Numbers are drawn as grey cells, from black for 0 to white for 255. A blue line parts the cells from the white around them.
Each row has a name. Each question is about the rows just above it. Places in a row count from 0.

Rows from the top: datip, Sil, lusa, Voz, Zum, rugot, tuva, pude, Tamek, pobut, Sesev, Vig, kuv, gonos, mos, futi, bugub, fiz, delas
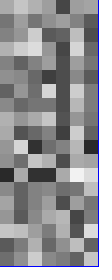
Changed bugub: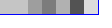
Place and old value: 1, [190]
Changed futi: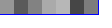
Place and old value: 2, [137]

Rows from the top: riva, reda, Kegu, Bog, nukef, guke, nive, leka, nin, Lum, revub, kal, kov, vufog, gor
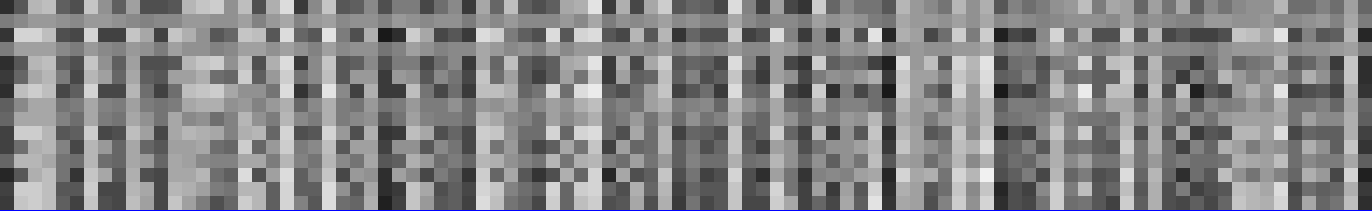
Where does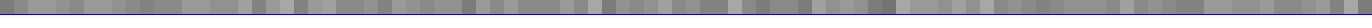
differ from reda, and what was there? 25, [145]
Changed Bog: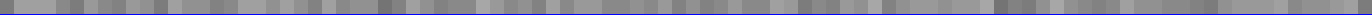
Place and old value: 66, [145]
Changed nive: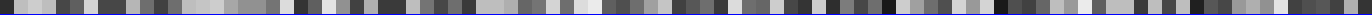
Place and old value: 24, [137]

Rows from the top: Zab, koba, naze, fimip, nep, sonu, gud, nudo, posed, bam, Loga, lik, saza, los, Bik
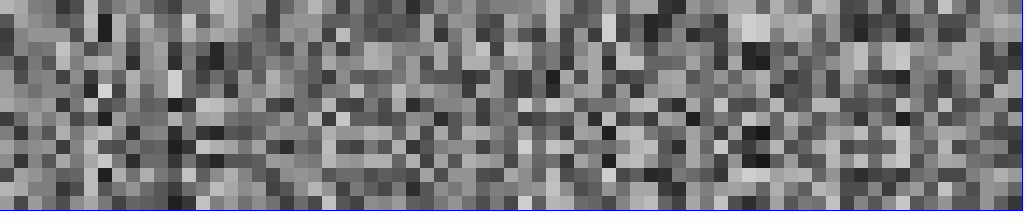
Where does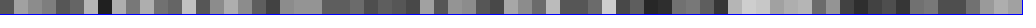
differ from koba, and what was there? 6, [187]
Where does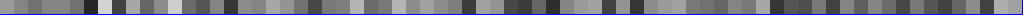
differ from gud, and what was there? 14, [94]
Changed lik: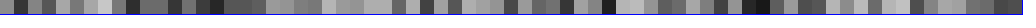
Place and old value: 64, [199]
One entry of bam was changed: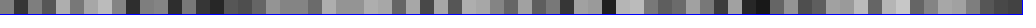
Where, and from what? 69, [132]
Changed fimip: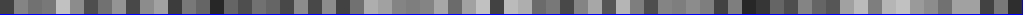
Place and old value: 67, [120]

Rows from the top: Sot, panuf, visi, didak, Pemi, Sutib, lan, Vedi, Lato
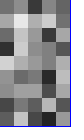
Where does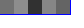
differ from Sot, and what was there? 2, [57]
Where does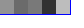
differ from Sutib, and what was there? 3, [42]
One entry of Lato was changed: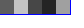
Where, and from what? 4, [153]
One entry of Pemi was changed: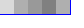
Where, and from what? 0, [210]

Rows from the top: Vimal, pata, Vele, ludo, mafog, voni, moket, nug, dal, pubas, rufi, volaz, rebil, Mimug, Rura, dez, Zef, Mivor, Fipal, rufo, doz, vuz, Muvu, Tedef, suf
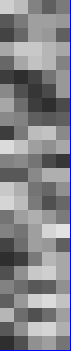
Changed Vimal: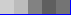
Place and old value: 4, [122]
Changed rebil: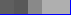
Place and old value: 0, [88]
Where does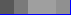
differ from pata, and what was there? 4, [152]
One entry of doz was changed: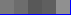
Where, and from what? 0, [130]
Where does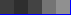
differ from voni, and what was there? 4, [152]

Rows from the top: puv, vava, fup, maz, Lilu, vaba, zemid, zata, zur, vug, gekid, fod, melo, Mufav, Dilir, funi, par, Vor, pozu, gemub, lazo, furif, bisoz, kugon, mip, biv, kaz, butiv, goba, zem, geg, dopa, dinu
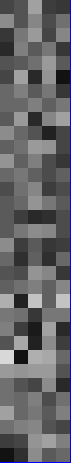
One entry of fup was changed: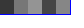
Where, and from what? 2, [154]
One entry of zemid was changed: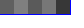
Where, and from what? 0, [104]
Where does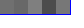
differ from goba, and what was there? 4, [112]
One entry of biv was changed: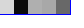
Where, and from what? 1, [18]
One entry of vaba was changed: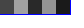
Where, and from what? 4, [18]

